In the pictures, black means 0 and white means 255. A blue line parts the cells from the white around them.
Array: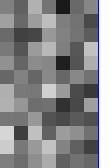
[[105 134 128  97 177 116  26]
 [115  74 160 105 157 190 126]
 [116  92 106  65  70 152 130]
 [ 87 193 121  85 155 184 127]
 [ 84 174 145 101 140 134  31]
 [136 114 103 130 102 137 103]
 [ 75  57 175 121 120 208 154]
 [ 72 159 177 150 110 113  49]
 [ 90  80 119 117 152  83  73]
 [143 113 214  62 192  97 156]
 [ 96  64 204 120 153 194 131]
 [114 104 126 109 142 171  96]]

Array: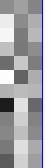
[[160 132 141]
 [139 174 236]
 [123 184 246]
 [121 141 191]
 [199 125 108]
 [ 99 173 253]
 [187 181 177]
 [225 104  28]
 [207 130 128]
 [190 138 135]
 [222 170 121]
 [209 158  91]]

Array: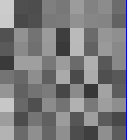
[[140 108 204  79  77 127 120 156 130]
 [132  98 202  73  79 121 123 145 134]
 [150 143  81 146 115 155  62 186 107]
 [154 137  90 138 112 153  57 185  98]
 [ 88 136  58 159 159 120 156 107 176]
 [ 79  88 116 104 142  95 170  74 172]
 [163  93 149  97 115 123  71 139  55]
 [158 142 199 104  79 140 115 177 121]
 [ 91  72 157  76 117  96 156  86 159]
 [143  92 179 106 143 102 143  77  63]]

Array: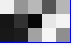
[[ 85 182 240 149 184]
 [230 244  22  49   7]
 [245 142  24  29 162]]

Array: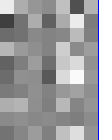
[[ 80 179 236 173 150 140 192]
 [235 124  63 114 173  97 171]
 [187 128 108 114 137 131 135]
 [139 157 182 154 143 131 206]
 [218 145  98 126 157 110 199]
 [250 153 108 144 142  89 218]
 [162 143 122 129 144 130 152]
 [133 149 174 180 143 127 184]
 [126 140 138 143 136 139 132]
 [222 148 115 134 156 128 192]]

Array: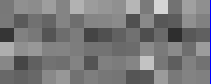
[[160 143 120 144 140 158 132 178 156 150 144 182 122 213 114]
 [144 129 121  90 113 101 132 110 133 134 139  80 137  87  92]
 [ 88  96  53 129 120  84 109 124  68  80  97 113  78 106  46]
 [110 156 174 144 152 131 132 125 115 115 106 108 139 122 139]
 [129 114 135  70  96 114 111 131  84 128 124 133 195 119  94]
 [131 128 104  98 104 137 151 114 126 119 117  85  88 155 121]]
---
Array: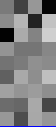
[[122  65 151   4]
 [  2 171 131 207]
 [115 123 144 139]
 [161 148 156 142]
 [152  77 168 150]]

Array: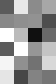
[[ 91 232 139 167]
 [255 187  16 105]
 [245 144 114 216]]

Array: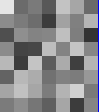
[[229 107 122  88 195 166 106]
 [ 79 143 131 134 191 126  51]
 [184  60 196  92 171  63 180]
 [165 193 166 124 179 209 122]]

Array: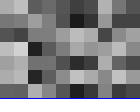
[[172 190  92 106  85  63  75 178 118  83]
 [ 83  68 125 126 157 188 172  70 138 161]
 [160 175 113 114  80  44  62 174  99  73]
 [ 99  97 176 134  85  31  57 131  59  73]]

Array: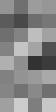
[[148 112 156 150]
 [111 131 190 162]
 [176 142  50  59]
 [133 115 137 112]]

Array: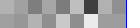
[[178 161 126 166 124 191  63 177 144]]

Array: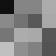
[[ 15 132 132 172]
 [118 172 169  86]]
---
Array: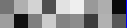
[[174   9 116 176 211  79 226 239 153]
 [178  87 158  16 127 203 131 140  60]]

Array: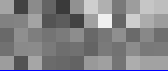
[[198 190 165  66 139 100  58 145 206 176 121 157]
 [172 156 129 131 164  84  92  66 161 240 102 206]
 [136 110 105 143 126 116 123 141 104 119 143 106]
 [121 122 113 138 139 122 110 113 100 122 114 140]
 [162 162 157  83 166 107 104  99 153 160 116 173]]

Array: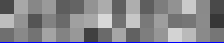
[[138  73  73 168 135 154  93 100 147 172  95 174  94 125 146 202]
 [139  55 189 147  84 130 106 160 168 216 113 199 121 158 114 118]
 [138 118 111 137 115 164 131 152  64 106 166  97 126 150 211 186]]

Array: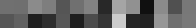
[[ 80 120 112 111 139 126  85 112 130  40 165 145  16 139]
 [111 121  86  97  31  46  87  30  76  53 203  37  33 150]]

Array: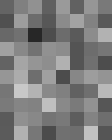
[[150 121 100 128 145  96 154  97]
 [130  89  80 157 108  87 139 163]
 [140 178 104 113  39  77 108  90]
 [109 118 161 136 114 145 140  84]
 [112  77  99 165 149 142 177  84]
 [157 148 150 172 110 160  76 135]
 [111 185 118 200 179 137 128  97]
 [146  86 122 133 130 191 137 122]
 [131 110  90 144 136 116 121  93]
 [193  85  91 177 119  75 112 110]]

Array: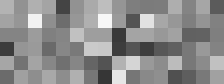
[[166  91 179 146 176 164  68 146 170 190 149 126 123 124 174 132]
 [148 129 163 150 242 143 109 151 176 247 154  83 226 167 151 127]
 [ 98 127 132 132 156 128 133 193 158 158  57 164 165 152 162  97]
 [153 131  60 149 154 106 135 121 202 200  61  84  61  87  96 120]
 [139 193 166 115 164 135 112 134 101  83 178 213 153 140 188 120]
 [121 161 107 160 142 168 141 176 119  54 230 118 137 143  80  94]]
